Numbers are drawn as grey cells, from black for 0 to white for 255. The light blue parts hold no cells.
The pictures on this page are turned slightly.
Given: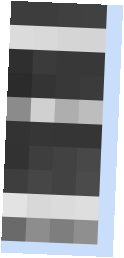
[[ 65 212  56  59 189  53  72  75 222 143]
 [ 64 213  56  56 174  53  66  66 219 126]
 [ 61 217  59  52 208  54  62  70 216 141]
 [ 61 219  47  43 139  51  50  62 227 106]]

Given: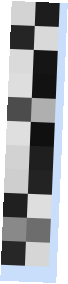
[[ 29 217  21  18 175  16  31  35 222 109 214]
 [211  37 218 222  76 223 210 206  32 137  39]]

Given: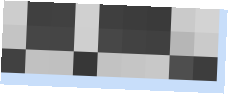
[[211 202  61]
 [202 182  78]
 [ 58  64 200]
 [ 60  66 197]
 [ 63  71 194]
 [208 207  55]
 [ 65  69 192]
 [ 64  70 193]
 [205 196  65]]

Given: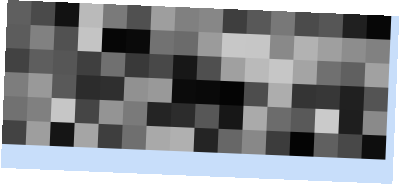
[[  7 129 161  84 138  14]
 [ 32 141  96  32  30  72]
 [ 86 159 112  55 202  96]
 [ 75 178 164  52  89   4]
 [120 137 198 173 108  60]
 [ 88 198 186  77 170 136]
 [ 62 199 160   4  23 103]
 [135 155  79   9  87  36]
 [128 107  23  11  44 176]
 [158 114  72 153  36 169]
 [ 80  10  57 145 122 111]
 [122   6 112  47 148  62]
 [186 196  63  44  69 165]
 [ 18  81  86  89 198  21]
 [ 74 129  94 153 128 158]
 [ 95  92  66 125 113  67]]

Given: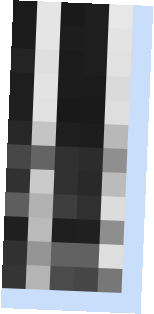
[[231 227 225 218 222 184 143 187 220 142 223 119]
 [ 30  30  30  27  26  29  44  41  48  32  97  70]
 [ 26  29  27  28  25  30  48  48  62  30  98  75]
 [229 229 223 227 225 196 100 202 177 186 149 180]
 [ 27  28  36  30  31  39  71  49  94  31  49  53]]

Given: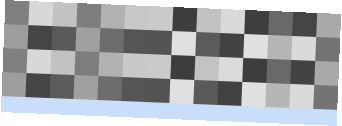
[[169 116 169 116]
 [ 68 218  67 218]
 [105 181 104 182]
 [ 62 224  61 224]
 [218  67 219  66]
 [194  91 195  90]
 [ 61 224  61 224]
 [202  83 202  83]
 [200  85 200  85]
 [177 108 177 108]
 [125 160 125 160]
 [194  90 194  91]
 [216  69 216  69]
 [128 157 128 157]]

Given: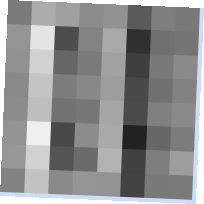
[[121 117 138 130 138 124 157 122]
 [127 112 121 113 128 103 126 121]
 [ 90  48  62  73  75  34  65  67]
 [146 169 161 157 166 169 179 147]
 [140 131 122 136 119 140 107 149]
 [160  77 102 125 114  73  84 137]
 [172 228 209 196 190 239 209 194]
 [122 149 145 137 140 147 151 130]]

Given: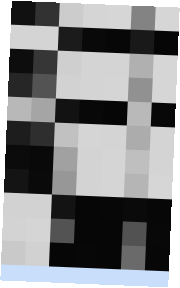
[[214   6 214 214   8 212 212 214   7   8   7]
 [131  25 176 145 185 172 191 181  10  82 106]
 [214   7 212 213   6 212 213 213   7   6   6]
 [213   9 212 212   8 213 211 211   6   6   7]
 [204  27 207 210  18 193 161 151  19  83   6]
 [ 50 212  54  83 165  46   9  10 210 213 209]
 [ 17 212  13  38 184  29  11  20 210 211 201]]

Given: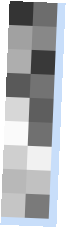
[[109 136  57 115  94 112 241 193 122]
 [ 52 161 174  89 215 250 207 184 197]]
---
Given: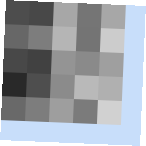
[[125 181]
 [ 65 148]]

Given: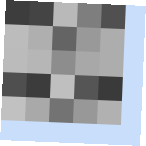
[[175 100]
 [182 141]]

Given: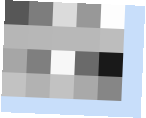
[[183 184]
 [127 247]]

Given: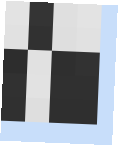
[[ 49 222]
 [225  47]]

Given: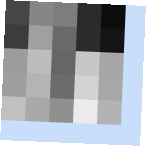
[[160 106]
 [189 102]]

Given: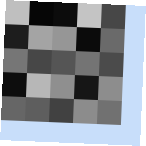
[[164 150]
 [ 71  85]]

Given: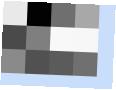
[[127 248]
 [ 81  91]]
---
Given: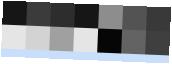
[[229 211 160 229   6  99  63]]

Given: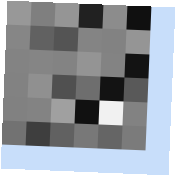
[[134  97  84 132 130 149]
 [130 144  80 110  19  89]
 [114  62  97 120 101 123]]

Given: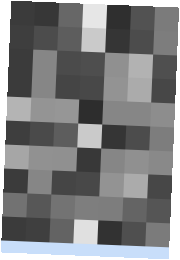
[[ 62  76  93 202  53  76 125]
 [ 59 134  69  72 147 171  71]
 [ 62  74  93 202  53  76 125]
 [ 59 134  69  72 147 171  71]
 [ 59  63  99 224  50  79 123]]

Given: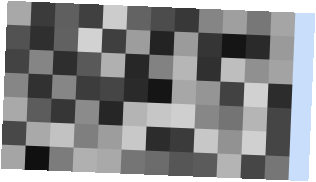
[[ 82  47  97 210  63 157  35 155  53  21  42 154]
 [134  49 134  60  69  42  21 167 149  66 209  44]
 [ 72 169 194 127 157 200  44  59 199 146 208  69]]

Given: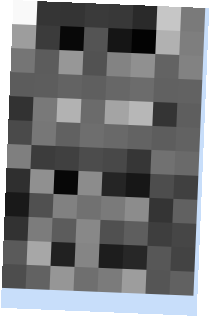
[[157  59   8  84  21   3 177 126]
 [ 92  93  99  95 103 108  97  98]
 [ 74 119  97 110 105  99  93  98]
 [ 47 144   7 140  37  23  77  64]
 [ 50 124  92 136  80  94  62  70]
 [ 77  98 150 111 123 157  85  97]]

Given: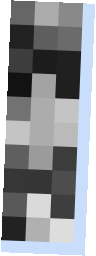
[[ 33  94 107]
 [ 18 163  31]
 [196 172 186]
 [ 54  53  77]
 [ 34 176 221]]
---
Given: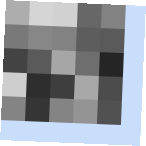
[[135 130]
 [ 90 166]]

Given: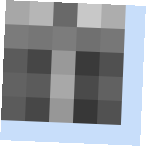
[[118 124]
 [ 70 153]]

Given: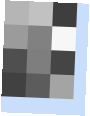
[[129 247]
 [126  69]]

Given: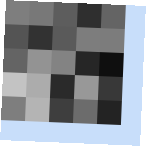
[[ 50  90]
 [147 131]]

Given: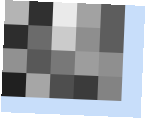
[[107 203]
 [ 88 120]]

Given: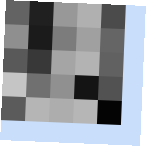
[[ 27 124]
 [ 56 165]]
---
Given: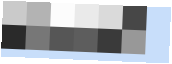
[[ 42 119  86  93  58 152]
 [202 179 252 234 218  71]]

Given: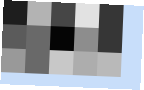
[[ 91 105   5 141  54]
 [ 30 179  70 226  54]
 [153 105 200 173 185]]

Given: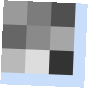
[[185 221  51]
 [154 124  80]
 [102 138 166]]

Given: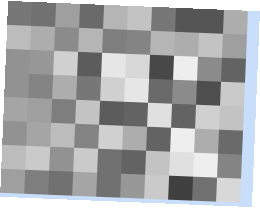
[[159 126 113 165 113 152 202  64 113 216]
 [165 159 126 195  92  99 224  99 208 195]
 [188 173 139 181 126 132 181 173 195 159]
 [188 202 146 202 113  99 195 224 238 132]
 [119 113 159 106 181 195 119  85  85 173]
 [146 132 173 119 208 230 106 139  78 202]
 [146 165 188 132 208 173  99 238 173 106]
 [146 152 208  92 230 216  72 238 139  99]]

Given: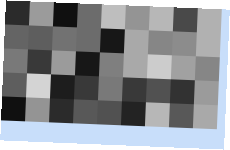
[[ 43 155  16 108 190 148 183  73 177]
 [ 94 212  29  57 121  57  81  50 155]
 [ 16 148  43  88  81  35 183  88 169]
 [100  94 114 108  23 169 134 140 177]
 [121  57 155  23 127 169 204 161 134]]

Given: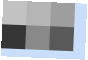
[[ 54 137  89]
 [194 181 158]]
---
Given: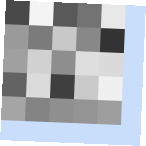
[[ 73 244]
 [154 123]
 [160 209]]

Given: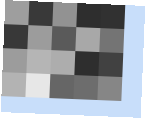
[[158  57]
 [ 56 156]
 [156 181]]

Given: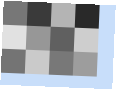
[[119  58]
 [225 151]
 [116 202]]

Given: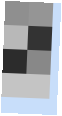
[[143 149]
 [184  51]
 [ 44 136]]

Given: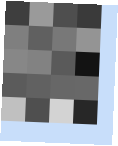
[[ 62 154]
 [127  96]
 [135 130]]

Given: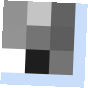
[[145 196]
 [147 116]
 [255  30]]
